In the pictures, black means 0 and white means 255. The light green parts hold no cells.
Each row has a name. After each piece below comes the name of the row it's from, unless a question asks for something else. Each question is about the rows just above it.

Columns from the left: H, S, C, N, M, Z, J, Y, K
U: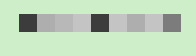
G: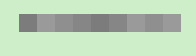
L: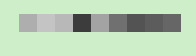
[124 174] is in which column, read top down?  H
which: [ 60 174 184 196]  U
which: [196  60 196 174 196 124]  U

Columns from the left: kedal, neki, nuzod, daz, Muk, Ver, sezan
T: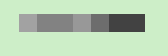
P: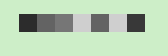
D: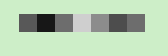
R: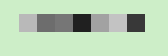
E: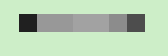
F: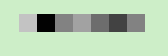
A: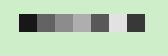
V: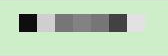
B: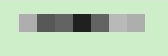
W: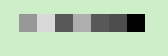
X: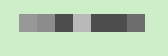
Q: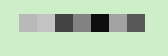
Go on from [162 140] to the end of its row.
[77]
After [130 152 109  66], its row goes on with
[66]
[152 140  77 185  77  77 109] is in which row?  X

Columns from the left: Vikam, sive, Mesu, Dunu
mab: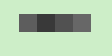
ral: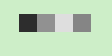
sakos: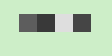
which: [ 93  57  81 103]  mab

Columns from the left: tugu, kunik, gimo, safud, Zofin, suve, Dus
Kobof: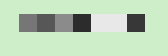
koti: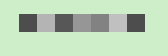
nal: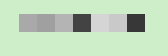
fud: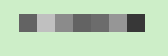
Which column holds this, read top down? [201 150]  suve
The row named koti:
[ 77 180  87 150 130 192  77]
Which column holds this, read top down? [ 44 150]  safud

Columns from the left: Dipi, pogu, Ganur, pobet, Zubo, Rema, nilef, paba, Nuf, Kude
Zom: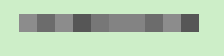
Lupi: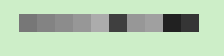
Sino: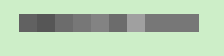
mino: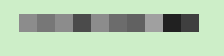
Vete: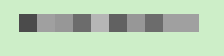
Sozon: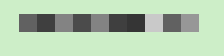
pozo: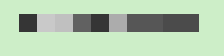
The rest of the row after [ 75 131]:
[ 63  53 201  97 151]
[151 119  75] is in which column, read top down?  pobet
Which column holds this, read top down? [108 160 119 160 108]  paba
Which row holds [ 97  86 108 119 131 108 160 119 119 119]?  Sino

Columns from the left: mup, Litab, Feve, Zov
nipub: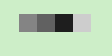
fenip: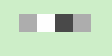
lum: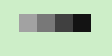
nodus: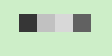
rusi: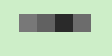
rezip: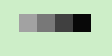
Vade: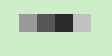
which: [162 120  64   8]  rezip
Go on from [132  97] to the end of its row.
[ 30 205]
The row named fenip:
[173 254  73 173]
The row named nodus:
[ 54 193 216  97]
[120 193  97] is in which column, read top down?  Litab
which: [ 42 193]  Vade

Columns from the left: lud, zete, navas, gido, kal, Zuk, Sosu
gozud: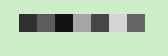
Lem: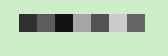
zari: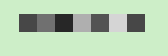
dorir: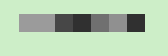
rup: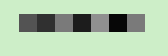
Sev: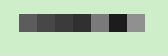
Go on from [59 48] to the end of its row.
[122  28 144]
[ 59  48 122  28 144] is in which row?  Sev
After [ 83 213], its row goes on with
[71]
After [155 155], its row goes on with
[ 71  48 112 144  48]
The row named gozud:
[ 48  92  19 165  71 213 101]
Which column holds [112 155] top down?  zete
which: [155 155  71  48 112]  dorir

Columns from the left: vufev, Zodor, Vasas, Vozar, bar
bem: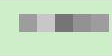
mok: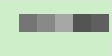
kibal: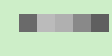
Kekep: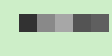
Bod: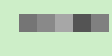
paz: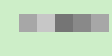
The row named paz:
[167 199 117 137 167]
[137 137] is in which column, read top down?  Zodor
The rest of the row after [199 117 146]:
[157]

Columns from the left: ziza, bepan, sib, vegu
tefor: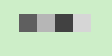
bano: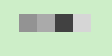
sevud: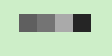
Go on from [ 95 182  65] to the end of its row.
[214]
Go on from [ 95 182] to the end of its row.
[ 65 214]

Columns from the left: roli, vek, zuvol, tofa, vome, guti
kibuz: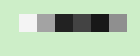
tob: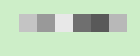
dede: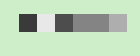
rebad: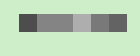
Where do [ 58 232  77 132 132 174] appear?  dede
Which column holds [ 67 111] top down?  tofa
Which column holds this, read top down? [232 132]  vek
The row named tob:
[196 153 232 111  89 184]

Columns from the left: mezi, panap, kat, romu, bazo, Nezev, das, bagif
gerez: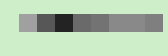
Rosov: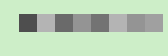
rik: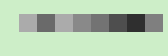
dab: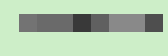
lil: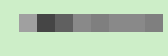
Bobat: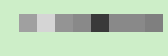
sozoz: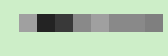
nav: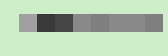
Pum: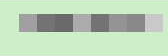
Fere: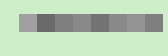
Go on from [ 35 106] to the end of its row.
[115 137 137 127]
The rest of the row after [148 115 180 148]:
[160]
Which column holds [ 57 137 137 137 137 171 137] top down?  romu
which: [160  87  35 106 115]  gerez

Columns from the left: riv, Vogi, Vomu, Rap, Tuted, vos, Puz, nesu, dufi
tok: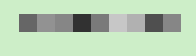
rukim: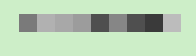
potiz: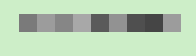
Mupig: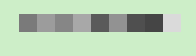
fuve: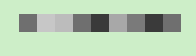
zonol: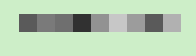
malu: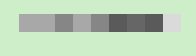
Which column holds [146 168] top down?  vos
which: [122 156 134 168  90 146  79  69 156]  potiz
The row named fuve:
[111 199 188 111  58 168 122  58 111]
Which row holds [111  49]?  zonol
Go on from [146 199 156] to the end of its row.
[ 90 177]

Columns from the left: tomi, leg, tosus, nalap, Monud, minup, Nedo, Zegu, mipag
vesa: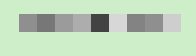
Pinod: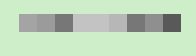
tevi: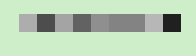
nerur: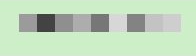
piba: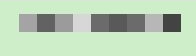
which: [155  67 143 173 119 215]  nerur
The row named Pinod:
[164 155 119 195 195 183 119 143  89]
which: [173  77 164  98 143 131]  tevi

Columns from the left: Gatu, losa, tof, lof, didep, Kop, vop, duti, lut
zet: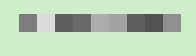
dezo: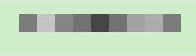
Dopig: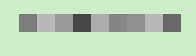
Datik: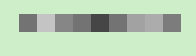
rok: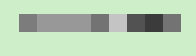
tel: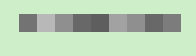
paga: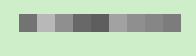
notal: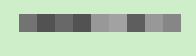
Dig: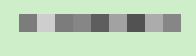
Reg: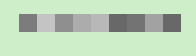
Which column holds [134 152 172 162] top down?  duti
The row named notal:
[115  82 104  82 152 162  94 152 134]
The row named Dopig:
[124 184 152  70 172 134 143 184 104]
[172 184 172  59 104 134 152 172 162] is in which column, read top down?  duti

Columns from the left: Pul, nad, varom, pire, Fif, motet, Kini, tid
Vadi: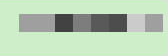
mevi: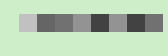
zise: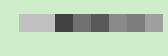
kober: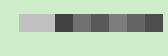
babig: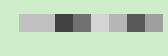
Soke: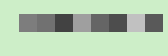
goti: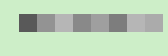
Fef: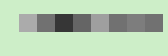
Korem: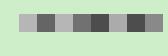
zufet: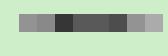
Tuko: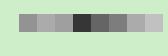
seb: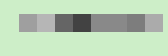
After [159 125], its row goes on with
[182 171]
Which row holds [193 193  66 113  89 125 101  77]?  kober
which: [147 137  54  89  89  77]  zufet

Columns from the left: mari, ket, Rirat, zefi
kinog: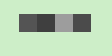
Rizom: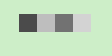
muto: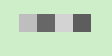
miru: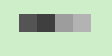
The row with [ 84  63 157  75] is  kinog
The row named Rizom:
[ 75 190 114 211]
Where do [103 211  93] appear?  muto
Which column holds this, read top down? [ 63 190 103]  ket
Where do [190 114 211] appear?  Rizom

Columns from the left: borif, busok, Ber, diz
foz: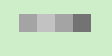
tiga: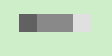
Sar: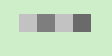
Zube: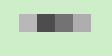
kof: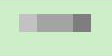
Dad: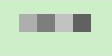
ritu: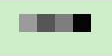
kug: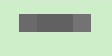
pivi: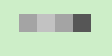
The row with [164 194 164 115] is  foz
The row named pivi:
[164 194 164  86]
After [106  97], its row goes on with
[ 97 115]
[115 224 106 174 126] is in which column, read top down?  diz

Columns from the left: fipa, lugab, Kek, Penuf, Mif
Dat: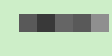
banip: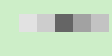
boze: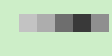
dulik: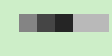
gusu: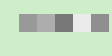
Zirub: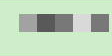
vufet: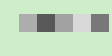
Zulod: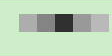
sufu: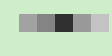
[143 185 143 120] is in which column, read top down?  Mif
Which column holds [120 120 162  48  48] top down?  Kek
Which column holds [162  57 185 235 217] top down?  Penuf
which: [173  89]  vufet
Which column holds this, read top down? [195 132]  fipa
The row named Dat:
[ 89  57 101  89 143]
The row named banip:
[226 205 101 162 195]

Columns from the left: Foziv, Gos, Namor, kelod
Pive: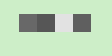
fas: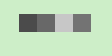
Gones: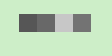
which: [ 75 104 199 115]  fas
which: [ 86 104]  Gones
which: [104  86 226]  Pive
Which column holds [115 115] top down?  kelod
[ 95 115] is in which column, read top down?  kelod
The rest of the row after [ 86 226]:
[95]
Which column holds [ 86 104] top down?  Gos

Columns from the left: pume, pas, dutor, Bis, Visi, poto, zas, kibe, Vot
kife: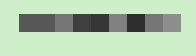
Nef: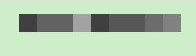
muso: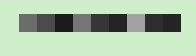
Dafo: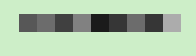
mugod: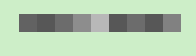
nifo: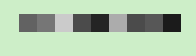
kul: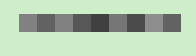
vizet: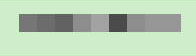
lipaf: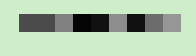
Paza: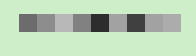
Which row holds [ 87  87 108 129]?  Nef
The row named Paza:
[108 141 184 129  45 162  64 162 172]
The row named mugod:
[ 98  87 108 141 184  87 108  87 129]

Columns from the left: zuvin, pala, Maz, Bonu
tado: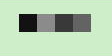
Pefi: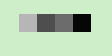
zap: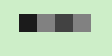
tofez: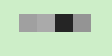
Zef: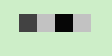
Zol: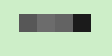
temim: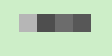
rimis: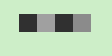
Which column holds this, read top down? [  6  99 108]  Maz
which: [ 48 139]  rimis
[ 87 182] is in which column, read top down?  zuvin

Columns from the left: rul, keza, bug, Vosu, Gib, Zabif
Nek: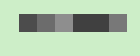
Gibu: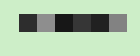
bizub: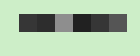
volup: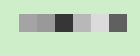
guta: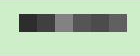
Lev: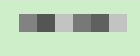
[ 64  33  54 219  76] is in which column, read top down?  Gib
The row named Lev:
[130  85 195 120  96 195]
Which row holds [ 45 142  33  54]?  bizub

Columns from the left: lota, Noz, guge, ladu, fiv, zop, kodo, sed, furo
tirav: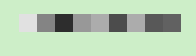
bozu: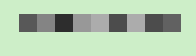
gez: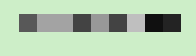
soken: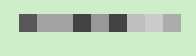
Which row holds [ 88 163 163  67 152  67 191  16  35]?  gez
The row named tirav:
[225 132  45 152 172  76 172  88  97]
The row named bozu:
[ 88 132  45 152 172  76 172  76  97]
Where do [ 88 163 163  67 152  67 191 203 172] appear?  soken
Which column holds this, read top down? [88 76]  sed
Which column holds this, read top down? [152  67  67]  ladu

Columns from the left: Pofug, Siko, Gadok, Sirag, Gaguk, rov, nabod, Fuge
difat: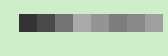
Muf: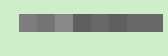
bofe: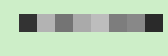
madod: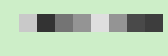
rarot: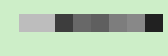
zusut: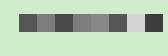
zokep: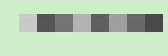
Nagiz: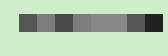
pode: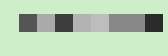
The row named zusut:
[ 85 125  73 125 136  85 213  61]
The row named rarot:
[189 189  61 104  95 125 136  33]
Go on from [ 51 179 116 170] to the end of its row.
[189 125 136  42]
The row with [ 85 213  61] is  zusut
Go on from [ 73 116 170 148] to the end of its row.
[125 136 159]
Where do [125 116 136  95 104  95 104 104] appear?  Muf

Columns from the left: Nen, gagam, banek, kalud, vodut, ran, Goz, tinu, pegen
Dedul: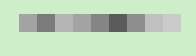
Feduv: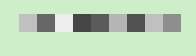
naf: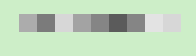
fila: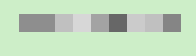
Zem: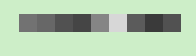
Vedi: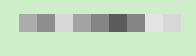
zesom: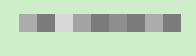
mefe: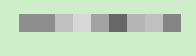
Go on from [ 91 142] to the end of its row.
[192 203]
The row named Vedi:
[172 142 215 163 133  91 133 227 215]
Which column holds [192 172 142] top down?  Nen
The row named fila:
[142 142 192 215 163 103 203 192 133]
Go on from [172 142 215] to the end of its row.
[163 133  91 133 227 215]
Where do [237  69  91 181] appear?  Feduv
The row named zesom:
[172 123 215 163 123 142 123 172 123]

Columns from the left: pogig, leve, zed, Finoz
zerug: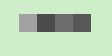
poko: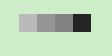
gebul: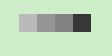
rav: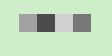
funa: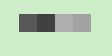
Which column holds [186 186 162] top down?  pogig
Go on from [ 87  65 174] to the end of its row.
[162]
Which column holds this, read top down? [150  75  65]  leve

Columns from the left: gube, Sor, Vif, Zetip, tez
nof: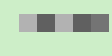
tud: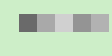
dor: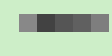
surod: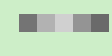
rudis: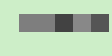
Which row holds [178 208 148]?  surod
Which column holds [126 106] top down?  tez
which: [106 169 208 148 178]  tud

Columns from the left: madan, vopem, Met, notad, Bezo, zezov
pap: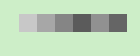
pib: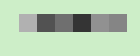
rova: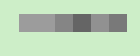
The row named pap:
[200 167 133  91 145 101]
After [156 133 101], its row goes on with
[145 121]
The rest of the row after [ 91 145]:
[101]
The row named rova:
[156 156 133 101 145 121]
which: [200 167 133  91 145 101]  pap
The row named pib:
[177  82 111  52 145 133]
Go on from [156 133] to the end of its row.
[101 145 121]

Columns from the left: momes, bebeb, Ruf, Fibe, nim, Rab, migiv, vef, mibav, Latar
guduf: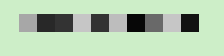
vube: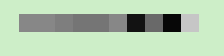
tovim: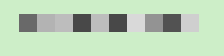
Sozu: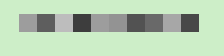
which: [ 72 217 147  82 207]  tovim
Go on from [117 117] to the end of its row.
[135  18 105   7 198]
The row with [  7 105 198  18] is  guduf
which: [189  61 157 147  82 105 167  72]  Sozu

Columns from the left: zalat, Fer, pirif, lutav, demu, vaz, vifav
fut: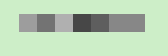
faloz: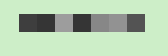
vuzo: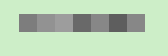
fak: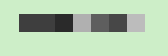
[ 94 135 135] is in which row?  fut
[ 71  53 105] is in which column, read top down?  lutav
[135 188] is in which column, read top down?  vifav
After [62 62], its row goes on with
[ 42 176  94  71 188]
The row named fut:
[157 115 176  71  94 135 135]
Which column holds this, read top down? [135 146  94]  vaz

